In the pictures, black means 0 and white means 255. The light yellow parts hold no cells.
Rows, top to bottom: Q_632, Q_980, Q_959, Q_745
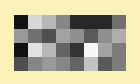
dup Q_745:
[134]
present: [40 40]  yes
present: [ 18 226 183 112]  no
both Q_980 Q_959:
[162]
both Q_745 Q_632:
[134]
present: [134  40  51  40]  no
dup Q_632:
[40]

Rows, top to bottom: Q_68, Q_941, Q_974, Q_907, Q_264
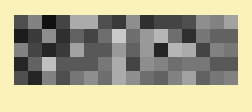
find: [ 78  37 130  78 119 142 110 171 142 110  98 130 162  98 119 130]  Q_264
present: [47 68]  yes
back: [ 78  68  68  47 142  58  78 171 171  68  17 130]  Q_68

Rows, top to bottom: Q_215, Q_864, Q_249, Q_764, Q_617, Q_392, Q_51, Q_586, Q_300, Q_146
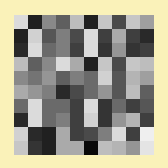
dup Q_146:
[170]
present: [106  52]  no
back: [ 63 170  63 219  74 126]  Q_864
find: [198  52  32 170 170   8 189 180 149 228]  Q_146
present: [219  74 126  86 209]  no
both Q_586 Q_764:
[219]
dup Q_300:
[63]

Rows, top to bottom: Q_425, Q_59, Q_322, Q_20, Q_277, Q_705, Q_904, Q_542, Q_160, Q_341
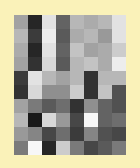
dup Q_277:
[183]
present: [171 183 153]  yes

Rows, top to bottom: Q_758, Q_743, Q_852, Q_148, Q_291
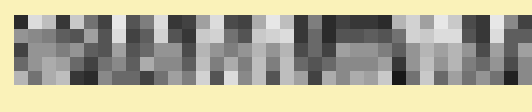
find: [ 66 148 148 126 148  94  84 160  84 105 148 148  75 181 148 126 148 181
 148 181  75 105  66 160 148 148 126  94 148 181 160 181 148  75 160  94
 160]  Q_852
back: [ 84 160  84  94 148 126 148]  Q_852
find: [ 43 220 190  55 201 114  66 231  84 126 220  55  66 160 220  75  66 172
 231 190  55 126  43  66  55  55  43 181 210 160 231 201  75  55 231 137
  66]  Q_758

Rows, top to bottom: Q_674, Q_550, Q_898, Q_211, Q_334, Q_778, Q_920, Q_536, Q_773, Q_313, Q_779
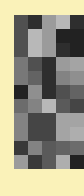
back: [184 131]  Q_920
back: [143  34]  Q_778
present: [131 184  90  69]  yes
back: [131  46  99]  Q_334
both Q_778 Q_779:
[34]
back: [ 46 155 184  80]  Q_898

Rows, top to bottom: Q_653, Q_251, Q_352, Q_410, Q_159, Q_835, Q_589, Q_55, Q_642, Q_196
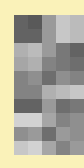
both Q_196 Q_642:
[154]
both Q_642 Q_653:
[154]
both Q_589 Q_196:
[154]
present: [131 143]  yes
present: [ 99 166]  no
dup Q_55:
[210]

